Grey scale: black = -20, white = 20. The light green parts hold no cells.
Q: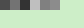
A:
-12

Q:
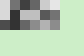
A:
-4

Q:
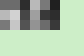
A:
-7

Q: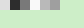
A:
-1

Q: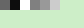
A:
20

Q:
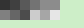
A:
-8

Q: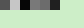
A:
-19

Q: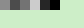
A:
-2
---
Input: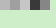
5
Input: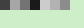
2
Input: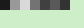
-6
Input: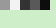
-6
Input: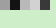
5
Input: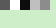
2
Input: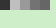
-2
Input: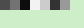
-2
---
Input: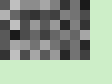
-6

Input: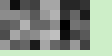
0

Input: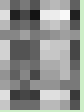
7

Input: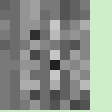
-5

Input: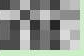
-10
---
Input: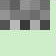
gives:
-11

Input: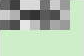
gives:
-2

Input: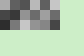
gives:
3

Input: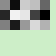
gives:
4

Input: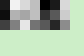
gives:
-6

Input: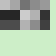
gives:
8

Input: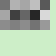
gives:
2

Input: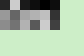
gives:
-6

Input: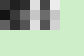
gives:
15
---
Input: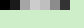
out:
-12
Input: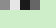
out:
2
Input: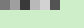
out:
-1
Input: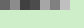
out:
-4
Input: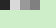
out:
4
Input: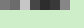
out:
-9
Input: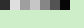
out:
-7
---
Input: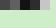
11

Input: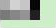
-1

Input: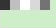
-2

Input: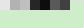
-18

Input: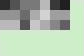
9

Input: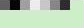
11

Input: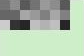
4
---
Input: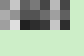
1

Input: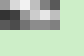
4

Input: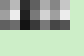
1

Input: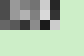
-8

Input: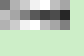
-2

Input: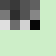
-9

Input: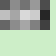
-6
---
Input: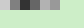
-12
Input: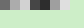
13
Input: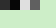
15
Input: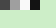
19
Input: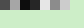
-18
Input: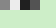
-15
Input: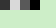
-6
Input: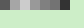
12
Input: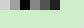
-19
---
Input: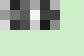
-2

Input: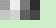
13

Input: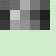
11

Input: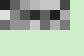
1

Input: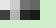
8

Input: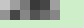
-9
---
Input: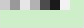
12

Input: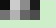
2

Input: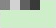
-5

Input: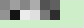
7

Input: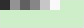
3

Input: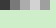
5

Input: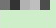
-2

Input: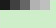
-4

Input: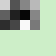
9
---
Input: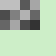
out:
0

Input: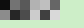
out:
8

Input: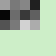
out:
-3

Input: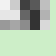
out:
-4

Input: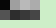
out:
5

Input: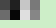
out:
-15

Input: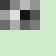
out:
15
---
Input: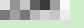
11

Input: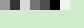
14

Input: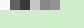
-11

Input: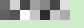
-9

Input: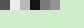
9

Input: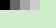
6
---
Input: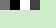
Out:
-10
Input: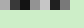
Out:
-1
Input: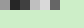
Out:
-4
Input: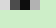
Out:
8
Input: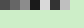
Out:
10
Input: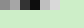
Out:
14
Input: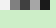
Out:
-16
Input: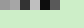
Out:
-6
